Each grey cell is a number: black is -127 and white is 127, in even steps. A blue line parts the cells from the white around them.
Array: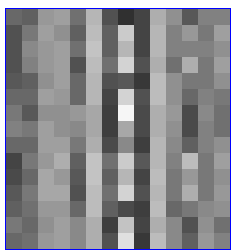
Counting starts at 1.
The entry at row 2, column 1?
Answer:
-46
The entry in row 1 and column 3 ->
24
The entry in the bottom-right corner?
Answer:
1
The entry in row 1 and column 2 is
-31
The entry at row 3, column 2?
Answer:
9
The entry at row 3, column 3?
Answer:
24
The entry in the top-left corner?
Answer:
-23
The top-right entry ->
1
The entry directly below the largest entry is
39
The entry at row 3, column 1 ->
-46
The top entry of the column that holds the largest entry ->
-79
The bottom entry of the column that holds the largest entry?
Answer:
96
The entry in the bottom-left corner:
-23
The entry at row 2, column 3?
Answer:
31
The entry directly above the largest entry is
83
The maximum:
118

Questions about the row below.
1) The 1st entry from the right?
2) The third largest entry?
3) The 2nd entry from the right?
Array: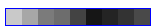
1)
-54
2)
-4
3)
-76
